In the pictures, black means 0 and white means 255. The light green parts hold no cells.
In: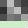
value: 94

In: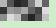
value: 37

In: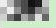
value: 103

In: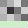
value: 219

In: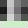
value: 125

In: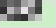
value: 92

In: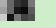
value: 52

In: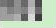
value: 143
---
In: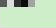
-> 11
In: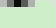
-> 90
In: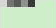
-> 143
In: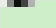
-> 67
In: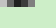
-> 60
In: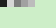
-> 161
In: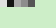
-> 141
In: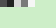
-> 121
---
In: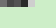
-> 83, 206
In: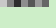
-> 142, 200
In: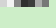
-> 47, 243
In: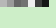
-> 114, 238
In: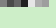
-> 32, 230
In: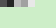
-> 189, 232
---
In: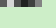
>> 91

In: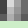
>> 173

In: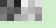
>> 209

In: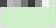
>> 169

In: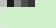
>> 79

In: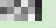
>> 217
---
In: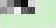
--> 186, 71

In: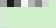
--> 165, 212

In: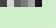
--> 69, 27

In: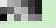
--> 231, 121

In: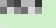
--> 169, 155

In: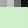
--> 167, 20
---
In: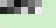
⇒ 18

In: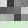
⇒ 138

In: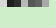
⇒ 46

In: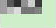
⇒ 45

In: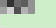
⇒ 105

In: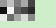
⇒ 123
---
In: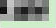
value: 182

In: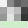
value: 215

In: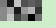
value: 168

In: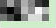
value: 2

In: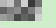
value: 126

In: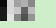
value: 215
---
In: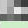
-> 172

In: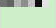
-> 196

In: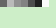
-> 77

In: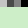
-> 74

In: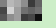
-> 142

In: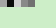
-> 208
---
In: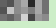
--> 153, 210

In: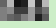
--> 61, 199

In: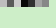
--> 8, 204

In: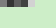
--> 94, 210

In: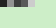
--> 62, 204

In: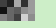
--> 91, 208

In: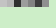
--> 156, 195

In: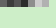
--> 44, 205

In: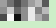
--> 142, 248
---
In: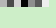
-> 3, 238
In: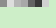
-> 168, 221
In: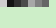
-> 75, 206
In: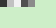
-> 241, 241
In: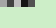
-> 191, 191
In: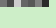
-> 101, 205
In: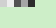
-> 82, 237
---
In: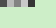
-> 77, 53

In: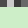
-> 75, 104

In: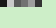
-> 23, 51

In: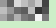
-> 152, 123

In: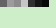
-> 100, 7

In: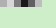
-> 176, 190

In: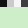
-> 17, 62

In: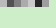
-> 186, 158

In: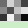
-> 108, 11

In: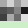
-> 169, 223
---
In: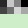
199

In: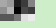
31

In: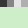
133

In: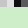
226

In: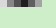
31

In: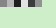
226

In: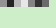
132

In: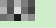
180
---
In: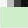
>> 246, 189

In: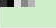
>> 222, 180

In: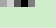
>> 209, 168

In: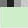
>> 201, 159

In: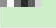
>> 248, 217

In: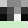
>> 242, 202
